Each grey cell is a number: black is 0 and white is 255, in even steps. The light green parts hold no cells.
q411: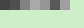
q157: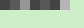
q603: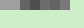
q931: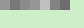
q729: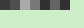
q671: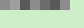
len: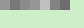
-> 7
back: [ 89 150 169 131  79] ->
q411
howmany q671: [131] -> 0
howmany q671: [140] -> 3
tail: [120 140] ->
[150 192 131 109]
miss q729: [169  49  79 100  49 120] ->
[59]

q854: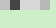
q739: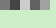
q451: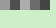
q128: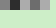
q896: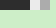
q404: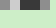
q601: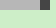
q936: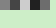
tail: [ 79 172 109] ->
[69]
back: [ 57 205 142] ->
q404
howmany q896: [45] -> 3
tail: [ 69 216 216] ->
[183]
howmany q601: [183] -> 4
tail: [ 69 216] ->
[216 183]

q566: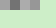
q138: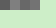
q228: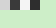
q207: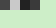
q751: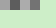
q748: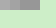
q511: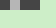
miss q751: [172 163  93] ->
[115]
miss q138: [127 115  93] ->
[104]
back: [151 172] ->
q566
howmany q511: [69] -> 3

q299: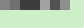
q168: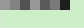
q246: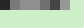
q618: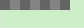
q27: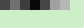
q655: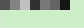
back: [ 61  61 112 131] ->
q299
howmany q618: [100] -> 4
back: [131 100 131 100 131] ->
q618
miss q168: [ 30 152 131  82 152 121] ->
[91]

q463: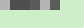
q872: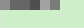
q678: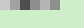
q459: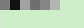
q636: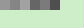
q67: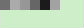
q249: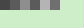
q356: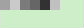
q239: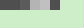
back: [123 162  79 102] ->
q872
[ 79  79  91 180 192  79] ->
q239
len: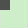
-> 1
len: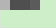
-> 4
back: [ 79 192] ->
q239

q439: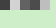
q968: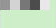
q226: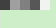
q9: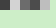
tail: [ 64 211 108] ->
[ 76 190]
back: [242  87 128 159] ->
q226
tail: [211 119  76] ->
[232]
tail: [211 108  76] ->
[190]

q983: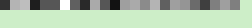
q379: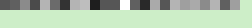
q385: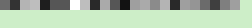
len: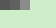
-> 3
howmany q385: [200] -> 0
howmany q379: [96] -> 3
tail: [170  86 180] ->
[159 170 139 180  96 159]

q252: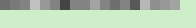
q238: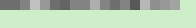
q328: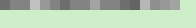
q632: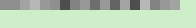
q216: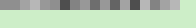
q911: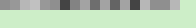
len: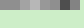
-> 8
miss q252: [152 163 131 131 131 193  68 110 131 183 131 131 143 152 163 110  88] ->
[122]
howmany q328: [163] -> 2
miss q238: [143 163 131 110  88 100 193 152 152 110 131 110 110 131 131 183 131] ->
[174]

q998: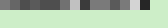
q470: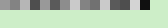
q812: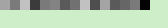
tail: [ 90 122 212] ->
[38]
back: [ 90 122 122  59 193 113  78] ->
q998
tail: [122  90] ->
[122 212  38]
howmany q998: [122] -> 4
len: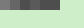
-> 6

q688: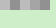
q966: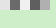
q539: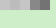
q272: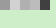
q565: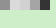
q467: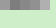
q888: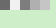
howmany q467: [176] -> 1
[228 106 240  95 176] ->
q966
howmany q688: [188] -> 2
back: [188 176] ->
q272

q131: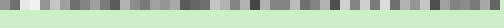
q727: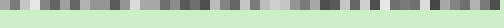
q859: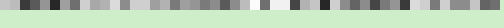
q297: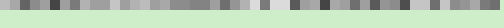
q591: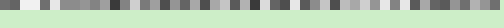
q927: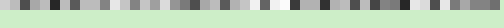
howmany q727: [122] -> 5
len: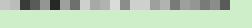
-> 23

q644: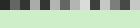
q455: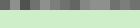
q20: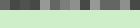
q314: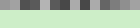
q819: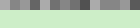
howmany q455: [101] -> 2
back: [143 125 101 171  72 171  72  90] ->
q314
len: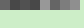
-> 8
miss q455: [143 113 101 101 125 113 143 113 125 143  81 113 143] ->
[134]
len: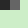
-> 2
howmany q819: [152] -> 2

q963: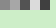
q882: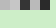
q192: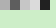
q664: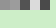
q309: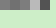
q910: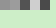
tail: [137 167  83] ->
[219  64]
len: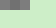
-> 3

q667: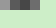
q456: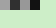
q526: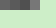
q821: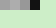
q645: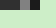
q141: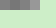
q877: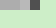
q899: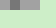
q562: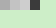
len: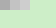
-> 3
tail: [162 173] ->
[152  18]
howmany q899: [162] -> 3

